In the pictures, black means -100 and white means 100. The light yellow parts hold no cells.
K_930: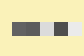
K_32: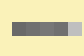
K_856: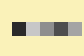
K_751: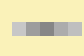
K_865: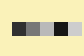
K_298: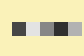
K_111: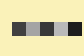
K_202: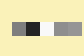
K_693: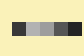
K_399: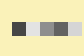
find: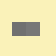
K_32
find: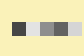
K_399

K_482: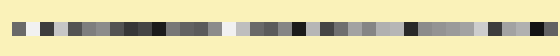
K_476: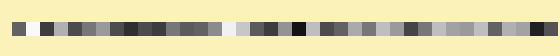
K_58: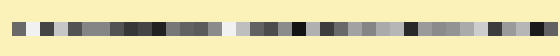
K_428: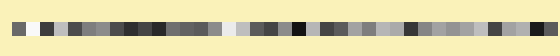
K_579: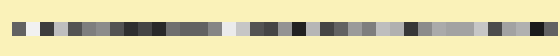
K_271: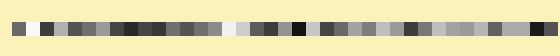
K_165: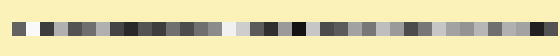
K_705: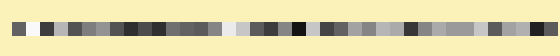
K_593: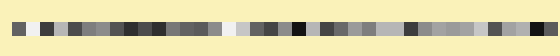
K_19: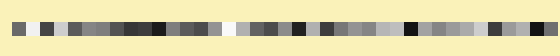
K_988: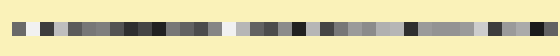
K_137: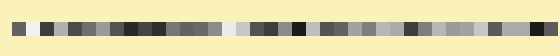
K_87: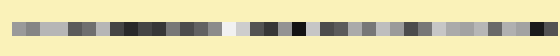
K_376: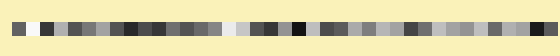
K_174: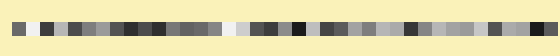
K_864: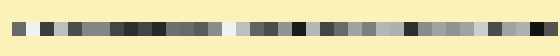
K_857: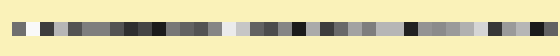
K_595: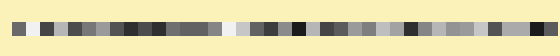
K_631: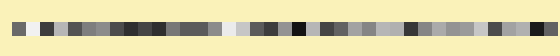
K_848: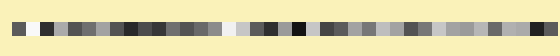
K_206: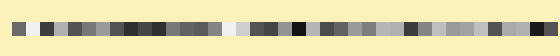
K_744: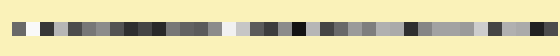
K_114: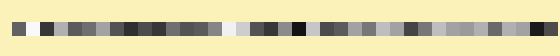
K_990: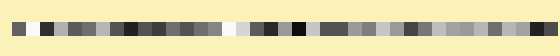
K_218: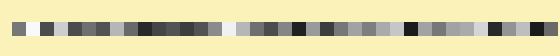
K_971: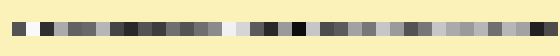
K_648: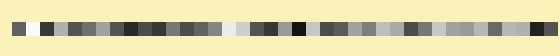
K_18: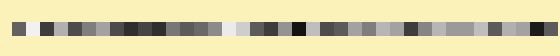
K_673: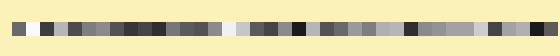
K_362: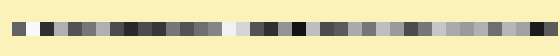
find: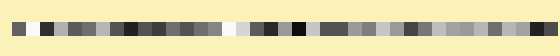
K_990
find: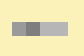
K_593
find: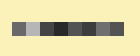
K_971
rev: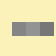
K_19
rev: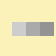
K_58

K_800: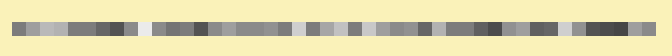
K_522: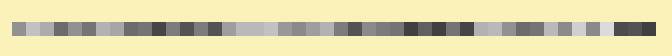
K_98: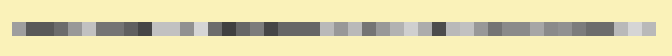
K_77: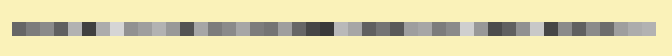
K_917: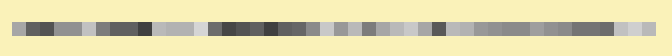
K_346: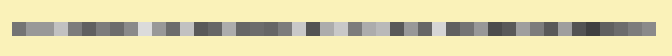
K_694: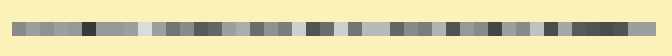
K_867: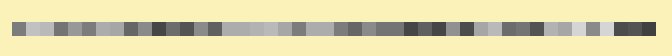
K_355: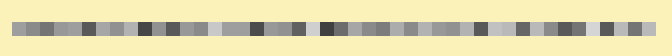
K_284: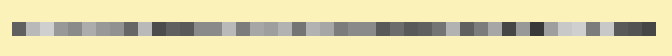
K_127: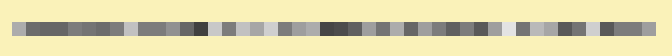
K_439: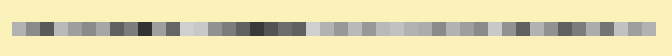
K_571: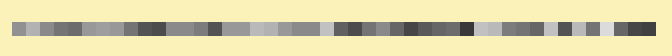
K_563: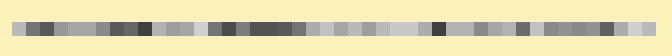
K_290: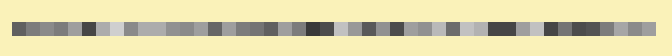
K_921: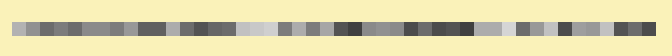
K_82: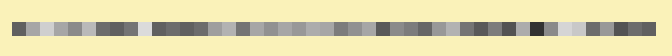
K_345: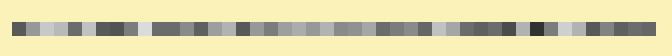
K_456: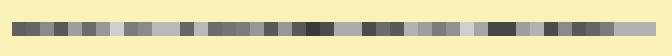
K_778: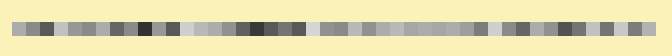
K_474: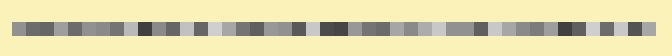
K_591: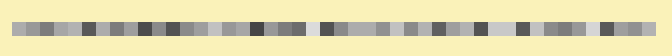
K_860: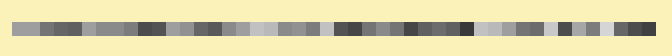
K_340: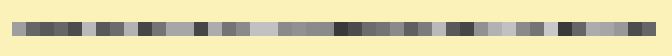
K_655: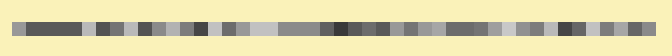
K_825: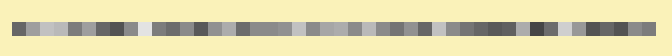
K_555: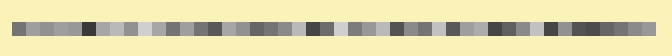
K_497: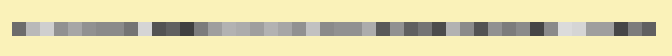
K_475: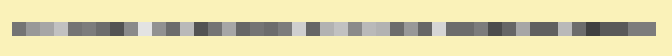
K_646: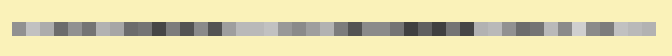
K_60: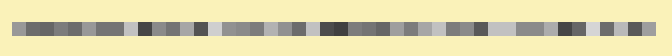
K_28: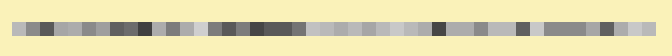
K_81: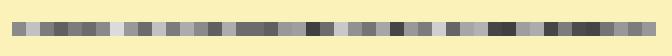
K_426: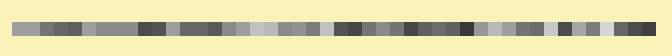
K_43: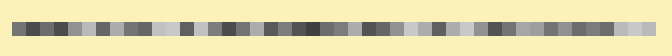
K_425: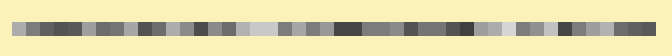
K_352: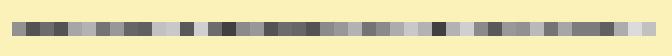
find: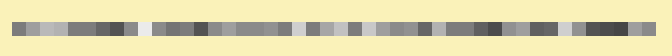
K_800
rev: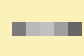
K_825
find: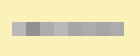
K_778
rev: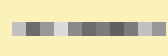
K_346
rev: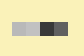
K_860
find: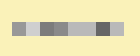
K_456
